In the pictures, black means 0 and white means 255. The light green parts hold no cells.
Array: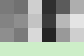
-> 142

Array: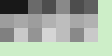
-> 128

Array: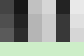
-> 90

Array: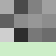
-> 207

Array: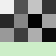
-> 153

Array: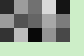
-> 51

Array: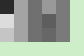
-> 197

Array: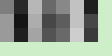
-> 154
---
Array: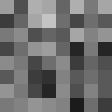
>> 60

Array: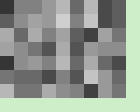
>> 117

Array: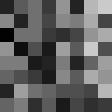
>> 58

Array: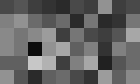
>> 137

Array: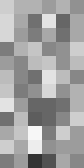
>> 135
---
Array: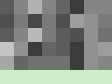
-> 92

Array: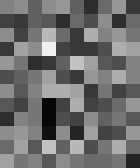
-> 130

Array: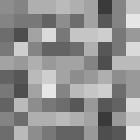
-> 141

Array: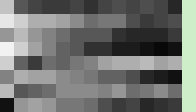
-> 195

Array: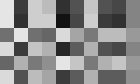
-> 229
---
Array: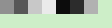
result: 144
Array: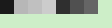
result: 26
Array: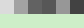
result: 219
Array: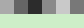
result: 170
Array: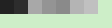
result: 34
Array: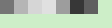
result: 117
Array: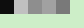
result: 13
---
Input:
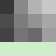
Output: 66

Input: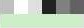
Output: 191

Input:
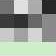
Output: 201

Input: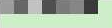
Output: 157

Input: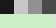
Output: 24

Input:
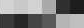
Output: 57
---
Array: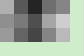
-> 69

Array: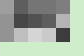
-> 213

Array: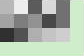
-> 175

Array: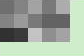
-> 195

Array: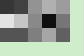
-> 127

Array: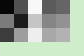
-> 238

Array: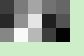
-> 184

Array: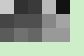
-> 102
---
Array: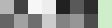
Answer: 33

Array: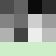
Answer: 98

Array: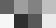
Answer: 158

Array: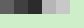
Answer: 43

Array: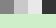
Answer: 201

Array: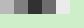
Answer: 49

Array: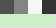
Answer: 132

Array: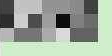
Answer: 147
